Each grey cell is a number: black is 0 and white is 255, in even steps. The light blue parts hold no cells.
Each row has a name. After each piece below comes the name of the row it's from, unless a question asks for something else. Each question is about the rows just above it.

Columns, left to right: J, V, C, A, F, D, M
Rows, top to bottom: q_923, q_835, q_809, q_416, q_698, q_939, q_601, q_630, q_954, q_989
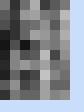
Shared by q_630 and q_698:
[132]
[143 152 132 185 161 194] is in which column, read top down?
F
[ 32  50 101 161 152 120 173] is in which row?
q_416

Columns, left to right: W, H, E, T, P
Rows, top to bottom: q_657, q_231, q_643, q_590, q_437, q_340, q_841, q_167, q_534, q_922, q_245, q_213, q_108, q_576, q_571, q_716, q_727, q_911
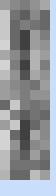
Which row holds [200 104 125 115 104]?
q_643
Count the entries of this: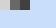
3
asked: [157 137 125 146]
q_657
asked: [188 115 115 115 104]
q_727
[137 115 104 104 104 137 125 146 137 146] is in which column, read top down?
H
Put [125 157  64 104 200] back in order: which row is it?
q_590
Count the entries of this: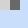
2

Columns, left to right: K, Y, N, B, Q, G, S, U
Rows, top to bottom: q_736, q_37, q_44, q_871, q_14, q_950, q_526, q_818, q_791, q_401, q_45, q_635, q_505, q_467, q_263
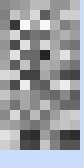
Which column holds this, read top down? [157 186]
G
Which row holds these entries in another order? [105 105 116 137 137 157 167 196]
q_45
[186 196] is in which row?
q_505
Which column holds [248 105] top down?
Q
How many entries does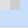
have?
2

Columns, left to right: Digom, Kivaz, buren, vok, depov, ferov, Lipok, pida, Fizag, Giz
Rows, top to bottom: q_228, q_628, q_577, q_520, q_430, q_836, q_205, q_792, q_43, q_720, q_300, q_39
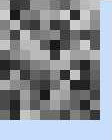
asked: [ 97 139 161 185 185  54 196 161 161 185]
q_836
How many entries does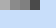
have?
4
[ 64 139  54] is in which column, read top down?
Giz
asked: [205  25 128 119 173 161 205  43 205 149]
q_628
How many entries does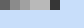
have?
6
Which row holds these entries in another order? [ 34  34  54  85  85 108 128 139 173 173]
q_205
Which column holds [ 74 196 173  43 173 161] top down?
Lipok

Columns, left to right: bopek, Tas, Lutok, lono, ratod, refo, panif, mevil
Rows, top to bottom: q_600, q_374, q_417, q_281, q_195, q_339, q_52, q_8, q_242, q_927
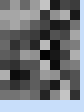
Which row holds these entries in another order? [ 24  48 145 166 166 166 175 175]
q_374
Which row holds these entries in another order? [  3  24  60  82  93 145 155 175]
q_339
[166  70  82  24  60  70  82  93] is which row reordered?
q_281
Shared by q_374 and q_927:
[48]

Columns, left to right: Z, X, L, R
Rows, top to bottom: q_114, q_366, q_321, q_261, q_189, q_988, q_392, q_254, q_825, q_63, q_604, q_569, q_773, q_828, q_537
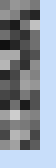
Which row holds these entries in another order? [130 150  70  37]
q_254
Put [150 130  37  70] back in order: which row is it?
q_254
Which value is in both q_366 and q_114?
[150]
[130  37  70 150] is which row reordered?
q_254
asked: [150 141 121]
q_114

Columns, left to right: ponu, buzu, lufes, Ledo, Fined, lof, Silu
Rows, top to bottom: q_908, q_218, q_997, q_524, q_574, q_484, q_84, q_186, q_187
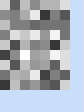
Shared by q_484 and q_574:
[139]
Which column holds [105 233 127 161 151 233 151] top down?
Ledo
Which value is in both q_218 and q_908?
[139]

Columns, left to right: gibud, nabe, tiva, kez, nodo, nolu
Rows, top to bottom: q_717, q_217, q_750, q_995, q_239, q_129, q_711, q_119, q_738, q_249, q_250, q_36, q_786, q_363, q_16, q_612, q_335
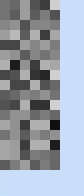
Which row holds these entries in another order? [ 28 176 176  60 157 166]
q_16
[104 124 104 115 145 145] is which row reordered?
q_36
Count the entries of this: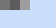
3
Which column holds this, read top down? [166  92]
gibud
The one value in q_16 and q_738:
[176]
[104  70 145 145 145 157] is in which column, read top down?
nabe
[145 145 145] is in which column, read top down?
nabe

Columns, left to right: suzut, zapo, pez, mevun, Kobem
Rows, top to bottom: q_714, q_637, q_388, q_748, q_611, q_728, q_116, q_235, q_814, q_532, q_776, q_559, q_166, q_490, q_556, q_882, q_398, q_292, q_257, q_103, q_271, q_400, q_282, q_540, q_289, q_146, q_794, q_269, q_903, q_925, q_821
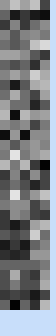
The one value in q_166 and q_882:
[121]
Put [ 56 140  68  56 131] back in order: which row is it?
q_292
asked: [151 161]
q_559
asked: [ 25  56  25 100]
q_289
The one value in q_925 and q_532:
[68]
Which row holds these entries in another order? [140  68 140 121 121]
q_166

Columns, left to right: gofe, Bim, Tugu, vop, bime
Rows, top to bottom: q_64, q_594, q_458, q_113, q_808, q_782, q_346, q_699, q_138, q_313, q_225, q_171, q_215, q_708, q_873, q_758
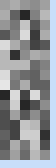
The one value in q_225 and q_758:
[141]
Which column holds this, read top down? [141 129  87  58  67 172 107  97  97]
vop
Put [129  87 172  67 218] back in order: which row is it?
q_808

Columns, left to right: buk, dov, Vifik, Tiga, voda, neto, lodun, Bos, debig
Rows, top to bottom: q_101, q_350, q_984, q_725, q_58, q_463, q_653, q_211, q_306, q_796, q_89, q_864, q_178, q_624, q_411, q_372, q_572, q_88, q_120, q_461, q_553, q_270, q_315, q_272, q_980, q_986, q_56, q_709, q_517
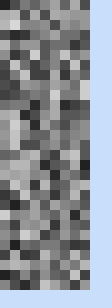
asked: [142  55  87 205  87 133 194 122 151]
q_463
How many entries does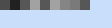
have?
9
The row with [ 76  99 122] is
q_796
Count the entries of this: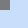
1

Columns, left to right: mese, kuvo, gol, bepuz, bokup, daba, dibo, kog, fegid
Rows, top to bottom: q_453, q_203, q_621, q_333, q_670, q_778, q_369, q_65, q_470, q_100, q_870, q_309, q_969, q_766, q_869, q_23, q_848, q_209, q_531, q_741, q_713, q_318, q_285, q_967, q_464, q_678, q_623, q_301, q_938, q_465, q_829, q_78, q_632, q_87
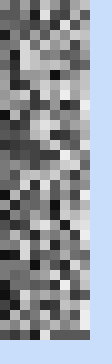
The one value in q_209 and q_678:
[173]
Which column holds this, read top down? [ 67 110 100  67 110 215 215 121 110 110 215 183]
gol
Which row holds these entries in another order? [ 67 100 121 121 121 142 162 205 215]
q_848
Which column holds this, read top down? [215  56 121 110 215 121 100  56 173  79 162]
kog
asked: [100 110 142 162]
q_301

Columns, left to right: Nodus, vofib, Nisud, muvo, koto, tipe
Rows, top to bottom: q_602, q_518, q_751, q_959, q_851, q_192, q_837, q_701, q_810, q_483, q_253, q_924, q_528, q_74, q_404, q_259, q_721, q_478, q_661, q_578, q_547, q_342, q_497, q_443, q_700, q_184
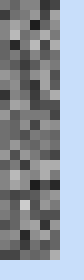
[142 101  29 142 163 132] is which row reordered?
q_751
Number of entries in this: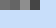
4
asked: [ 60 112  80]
q_700
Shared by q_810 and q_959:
[122]
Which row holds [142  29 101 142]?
q_751
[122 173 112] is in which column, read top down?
tipe

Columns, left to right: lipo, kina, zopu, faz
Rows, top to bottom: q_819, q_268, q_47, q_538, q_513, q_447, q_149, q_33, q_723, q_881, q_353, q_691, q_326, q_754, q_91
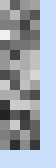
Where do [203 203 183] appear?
q_353
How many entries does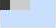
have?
3
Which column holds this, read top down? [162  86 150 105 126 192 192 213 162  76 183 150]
faz
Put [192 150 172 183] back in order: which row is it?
q_149
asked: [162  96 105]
q_538
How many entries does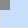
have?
1

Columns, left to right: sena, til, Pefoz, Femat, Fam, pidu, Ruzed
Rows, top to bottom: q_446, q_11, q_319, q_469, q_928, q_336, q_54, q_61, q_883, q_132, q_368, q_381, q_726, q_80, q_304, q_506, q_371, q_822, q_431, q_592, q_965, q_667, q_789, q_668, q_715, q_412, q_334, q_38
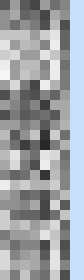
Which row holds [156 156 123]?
q_726
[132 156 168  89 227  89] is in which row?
q_412
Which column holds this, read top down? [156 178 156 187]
Femat

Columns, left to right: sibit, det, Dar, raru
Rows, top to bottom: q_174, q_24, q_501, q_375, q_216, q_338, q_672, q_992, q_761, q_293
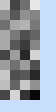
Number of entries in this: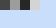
4
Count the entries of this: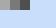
3
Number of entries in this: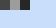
3
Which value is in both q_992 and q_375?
[79]
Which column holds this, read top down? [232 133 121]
raru
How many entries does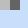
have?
2
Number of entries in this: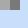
2

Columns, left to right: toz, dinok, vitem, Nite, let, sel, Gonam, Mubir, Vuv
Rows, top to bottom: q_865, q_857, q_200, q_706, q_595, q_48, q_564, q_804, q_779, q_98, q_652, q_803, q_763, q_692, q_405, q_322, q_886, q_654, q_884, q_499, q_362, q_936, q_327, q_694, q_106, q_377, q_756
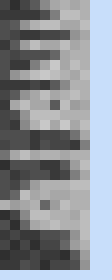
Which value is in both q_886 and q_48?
[78]
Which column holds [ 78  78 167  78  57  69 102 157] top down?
dinok
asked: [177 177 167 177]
q_322
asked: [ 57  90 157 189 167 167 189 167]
q_595
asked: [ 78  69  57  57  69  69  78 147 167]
q_706
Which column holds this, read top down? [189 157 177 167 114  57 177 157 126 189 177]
Mubir
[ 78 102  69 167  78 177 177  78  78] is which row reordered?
q_48

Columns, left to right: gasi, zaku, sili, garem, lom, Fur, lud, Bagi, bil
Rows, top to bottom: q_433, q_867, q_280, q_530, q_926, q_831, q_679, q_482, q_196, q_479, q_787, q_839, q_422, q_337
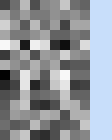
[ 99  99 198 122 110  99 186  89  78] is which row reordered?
q_479
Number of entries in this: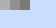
3
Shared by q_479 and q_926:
[110]
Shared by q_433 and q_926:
[110]
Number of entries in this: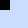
1
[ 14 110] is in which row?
q_926
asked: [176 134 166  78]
q_679

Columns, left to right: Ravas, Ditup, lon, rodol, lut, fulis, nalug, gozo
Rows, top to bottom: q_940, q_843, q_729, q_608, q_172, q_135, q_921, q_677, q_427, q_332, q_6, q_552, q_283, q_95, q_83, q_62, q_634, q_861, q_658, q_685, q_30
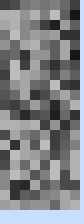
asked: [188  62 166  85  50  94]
q_921
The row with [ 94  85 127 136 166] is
q_685
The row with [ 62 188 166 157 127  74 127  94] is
q_677
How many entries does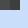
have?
2
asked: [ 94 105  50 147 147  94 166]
q_135
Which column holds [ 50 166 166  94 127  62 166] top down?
nalug

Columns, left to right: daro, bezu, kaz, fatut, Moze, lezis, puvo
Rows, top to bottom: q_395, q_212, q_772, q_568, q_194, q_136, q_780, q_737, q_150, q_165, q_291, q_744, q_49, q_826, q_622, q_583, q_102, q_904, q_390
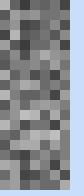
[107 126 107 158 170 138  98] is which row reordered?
q_150
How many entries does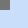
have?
1
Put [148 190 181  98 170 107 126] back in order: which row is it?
q_744
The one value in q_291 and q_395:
[107]

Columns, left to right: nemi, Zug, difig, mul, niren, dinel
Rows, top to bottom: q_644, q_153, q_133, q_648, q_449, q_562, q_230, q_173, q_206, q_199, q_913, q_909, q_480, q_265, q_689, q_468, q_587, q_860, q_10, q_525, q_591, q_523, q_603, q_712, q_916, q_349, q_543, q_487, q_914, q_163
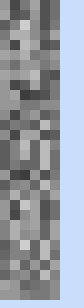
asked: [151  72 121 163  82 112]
q_644
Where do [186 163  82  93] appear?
q_449
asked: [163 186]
q_173
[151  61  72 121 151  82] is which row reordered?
q_860
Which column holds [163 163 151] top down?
mul
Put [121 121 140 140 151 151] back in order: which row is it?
q_913

